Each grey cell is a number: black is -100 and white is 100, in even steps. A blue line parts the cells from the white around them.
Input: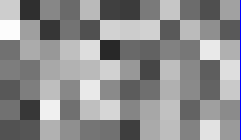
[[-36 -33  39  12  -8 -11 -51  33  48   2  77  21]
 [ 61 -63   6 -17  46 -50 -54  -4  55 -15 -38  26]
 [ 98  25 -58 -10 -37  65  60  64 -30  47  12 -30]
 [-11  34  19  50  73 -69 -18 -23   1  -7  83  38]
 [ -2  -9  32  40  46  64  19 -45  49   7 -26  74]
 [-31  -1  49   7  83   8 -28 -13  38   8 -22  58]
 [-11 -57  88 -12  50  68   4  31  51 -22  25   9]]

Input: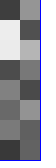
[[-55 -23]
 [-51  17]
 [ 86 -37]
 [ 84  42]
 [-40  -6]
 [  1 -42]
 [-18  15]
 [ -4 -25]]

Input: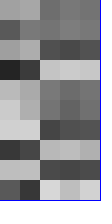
[[-30 -57  69  49  65]
 [ 26  31 -14  -6 -10]
 [-30  -5  -9  -2  -6]
 [ 25  36 -37 -43 -36]
 [-72 -54  54  59  56]
 [ 46  33  -5 -15  -9]
 [ 59  37  -9 -22 -12]
 [ 63  64 -46 -37 -35]
 [-56 -45  44  48  38]
 [ 49  50 -42 -45 -41]]

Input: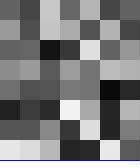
[[ 80  72  44 -70 -69  82 -30]
 [-22 -46  57 -20  41 -45 -22]
 [ 20 -38  54  34 -35  40 -46]
 [-23 -21 -84 -55  75 -22  18]
 [ 10  21 -29  22 -10  47  39]
 [-14 -37 -34  -5  -9 -92 -69]
 [-74 -54 -66  90  32 -70  43]
 [-33 -33   7 -57  73 -72  -3]]

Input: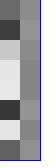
[[-23  12]
 [-16  10]
 [-51  15]
 [ 56   9]
 [ 79   4]
 [ 81   5]
 [-57  15]
 [ 79   5]]

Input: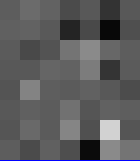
[[-27 -41 -25 -39 -91   8  -9]
 [-27 -16 -23 -41 -31 -60 -31]
 [-25 -23 -30 -72 -43 -94 -38]
 [-29 -43 -35  -9   8 -19 -27]
 [-31 -31 -21 -23  -3 -59 -29]
 [-34   3 -26 -29 -24 -31 -40]
 [-31 -25 -28 -11 -33 -24 -26]
 [-33 -18 -29   4 -37  65 -33]]
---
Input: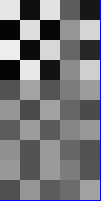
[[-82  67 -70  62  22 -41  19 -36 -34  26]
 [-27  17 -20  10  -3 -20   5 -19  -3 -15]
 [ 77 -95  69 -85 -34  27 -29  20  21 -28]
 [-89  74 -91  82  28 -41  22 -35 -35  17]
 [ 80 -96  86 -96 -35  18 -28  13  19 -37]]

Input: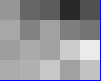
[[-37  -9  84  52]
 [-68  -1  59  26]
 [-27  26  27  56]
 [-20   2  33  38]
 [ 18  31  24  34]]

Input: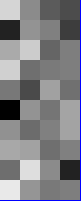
[[-40 -52  -1  -1 -12  29  28   0 -73  -1]
 [-29   0 -21  -4  26  -8   0 -13   9  -5]
 [  9  15  60 -13 -42  15 -15  27  74  17]
 [ 67 -73  33  63  -6 -99  14  32 -14  83]]

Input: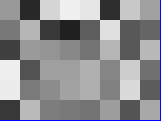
[[ 26 -21  44 -12 -28  32]
 [ 57 -31 -31  61  71 -34]
 [-64  76  42   4   1  23]
 [ 80 -27 -10  38  37 -10]
 [ 88 -75   7  25  28  -5]
 [ 67 -55  16  25  10  -2]
 [-69  43  21 -36  -4  46]
 [ 20  -6 -50  87  85 -56]]

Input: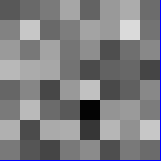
[[-15 -10   7 -46   7  -3  56 -16]
 [ 35  71 -13 -19 -25  21  14  -5]
 [ 20  21 -39 -23 -43  16  43 -39]
 [-22  28  11 -41  51 -97 -58   9]
 [ 30  -2  -8 -10  20 -30  36  -5]
 [ -4 -18  28  31 -44 -16  33 -46]
 [-18  56  -6  34   5  46 -41 -33]
 [-31   2  21  44 -20  -4  38  -5]]

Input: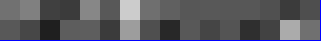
[[-39 -12]
 [-54  34]
 [-37 -48]
 [-32 -63]
 [-32 -34]
 [-31 -46]
 [-32 -31]
 [-25 -69]
 [-13 -38]
 [ 60  23]
 [-31 -54]
 [  6 -26]
 [-54 -27]
 [-50 -76]
 [  0 -44]
 [-11 -31]]

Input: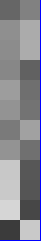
[[  1  34  35 -24 -13 -10  26 -12 -32 -33 -44  58]
 [-20  12  10   6  23  15  -4  15  57  58  68 -54]]
